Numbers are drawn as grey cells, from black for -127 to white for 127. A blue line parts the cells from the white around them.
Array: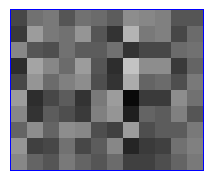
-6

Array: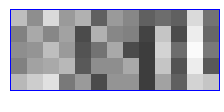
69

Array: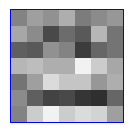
31

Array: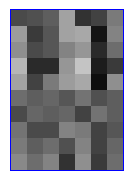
-18

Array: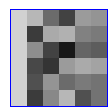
-12

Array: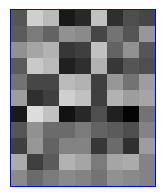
3

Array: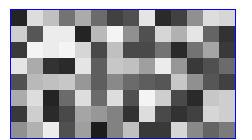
-4

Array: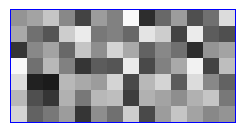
20

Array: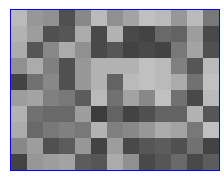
-35
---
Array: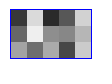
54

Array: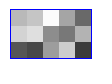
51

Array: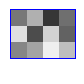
-29

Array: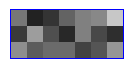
-81

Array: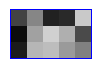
-53

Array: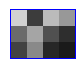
-81

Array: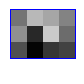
-19

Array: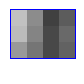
-22

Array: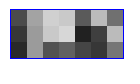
59
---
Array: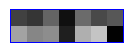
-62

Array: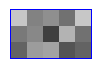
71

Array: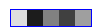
94

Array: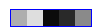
46

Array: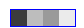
-67

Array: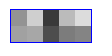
19

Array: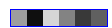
30

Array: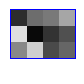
-82

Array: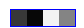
-71

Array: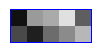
-110
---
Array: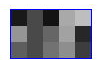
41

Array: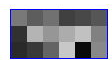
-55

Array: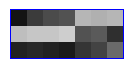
48

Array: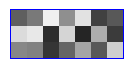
-62

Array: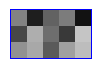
-3

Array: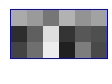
19

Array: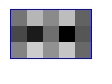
61
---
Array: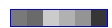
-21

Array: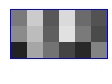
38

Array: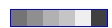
15

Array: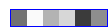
122

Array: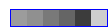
16

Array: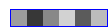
-72

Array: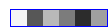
-40

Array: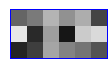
-65
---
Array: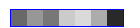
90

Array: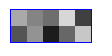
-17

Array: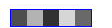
-78

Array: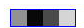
-119

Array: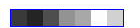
40

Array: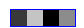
68
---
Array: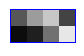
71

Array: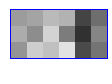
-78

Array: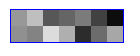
-62

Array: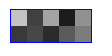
-99

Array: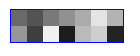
100

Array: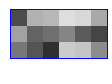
-36
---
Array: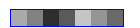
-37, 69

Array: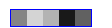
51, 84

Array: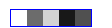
83, 127

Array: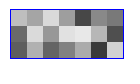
97, 104

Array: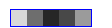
-89, 88

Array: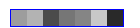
-9, 72

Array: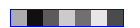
75, 102

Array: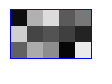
-44, 106
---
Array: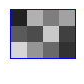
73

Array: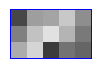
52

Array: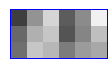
5

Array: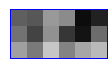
-108

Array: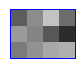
-40

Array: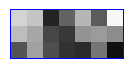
27

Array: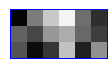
-23

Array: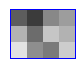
70
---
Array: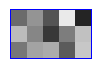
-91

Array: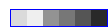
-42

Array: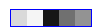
19

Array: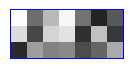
-12

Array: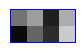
-117

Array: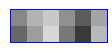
-36

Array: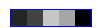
-126

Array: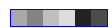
-93

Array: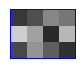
78
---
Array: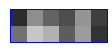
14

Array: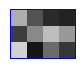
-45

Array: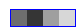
-74

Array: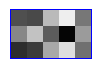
-54

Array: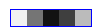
-10

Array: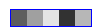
32

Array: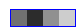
-83
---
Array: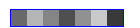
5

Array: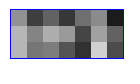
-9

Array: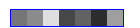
-9

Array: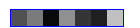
-46

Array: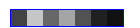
-45

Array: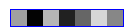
7

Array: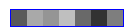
-1
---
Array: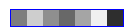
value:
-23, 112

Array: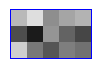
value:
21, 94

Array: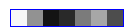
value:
-86, 119

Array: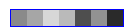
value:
58, 87

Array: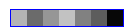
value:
66, 66

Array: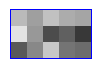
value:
-51, 99

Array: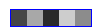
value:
-85, 77

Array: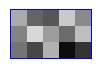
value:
29, 87

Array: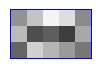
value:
-33, 116
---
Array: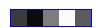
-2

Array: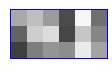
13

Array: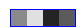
96

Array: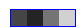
-91

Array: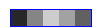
77

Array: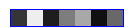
40
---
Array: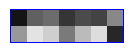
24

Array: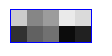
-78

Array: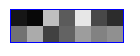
-13

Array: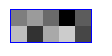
62

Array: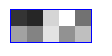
34

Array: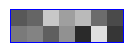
-5
